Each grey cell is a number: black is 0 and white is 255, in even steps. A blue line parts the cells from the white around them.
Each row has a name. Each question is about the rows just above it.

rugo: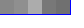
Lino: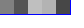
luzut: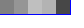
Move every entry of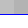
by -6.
[185 173]
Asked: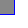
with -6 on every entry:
[129]
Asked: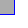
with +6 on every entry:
[178]
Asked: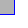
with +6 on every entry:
[185]

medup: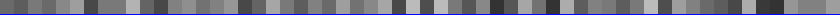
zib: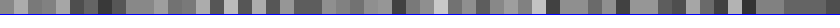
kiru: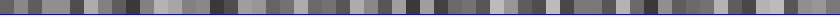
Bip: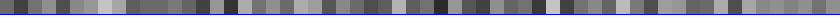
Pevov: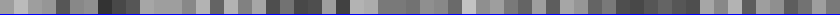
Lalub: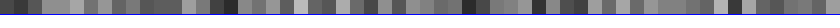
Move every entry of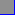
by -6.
[137]
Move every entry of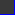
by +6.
[63]
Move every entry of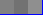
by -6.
[123 108 137]

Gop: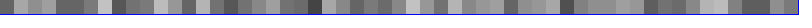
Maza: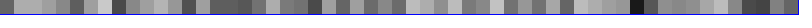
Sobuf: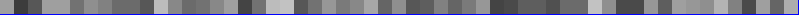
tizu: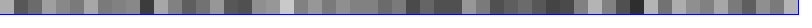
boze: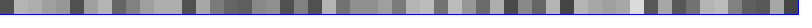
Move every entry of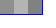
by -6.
[137 174 123]
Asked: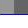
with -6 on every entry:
[145  95]
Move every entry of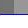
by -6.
[108 145]
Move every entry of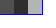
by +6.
[ 86  52 186]
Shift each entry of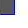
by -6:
[81]
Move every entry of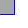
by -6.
[161]

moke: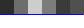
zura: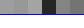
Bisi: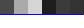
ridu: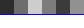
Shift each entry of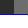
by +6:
[ 51 115]
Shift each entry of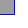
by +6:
[164]

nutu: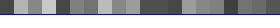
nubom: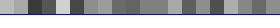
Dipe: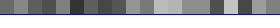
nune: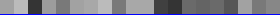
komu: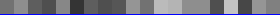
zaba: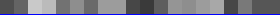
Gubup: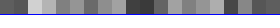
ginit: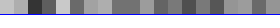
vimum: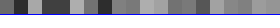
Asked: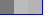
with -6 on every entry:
[115 181 174]
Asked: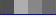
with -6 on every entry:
[ 73 168 129 100]
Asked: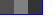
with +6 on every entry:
[ 85 134  58]
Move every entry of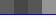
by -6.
[ 88  65  80 143]
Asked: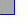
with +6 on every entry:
[174]
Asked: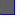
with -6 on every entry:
[88]

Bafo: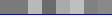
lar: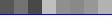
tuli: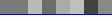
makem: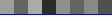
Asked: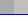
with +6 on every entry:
[176 197]
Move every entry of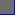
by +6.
[114]
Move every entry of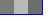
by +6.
[128 191 114]
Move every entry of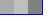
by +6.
[176 197 135]

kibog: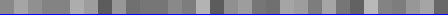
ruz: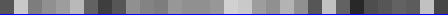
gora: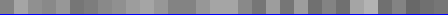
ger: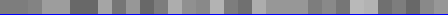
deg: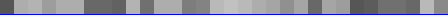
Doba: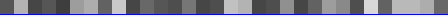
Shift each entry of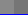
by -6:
[131 112]
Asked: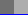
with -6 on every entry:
[106 167]
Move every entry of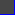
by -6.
[64]

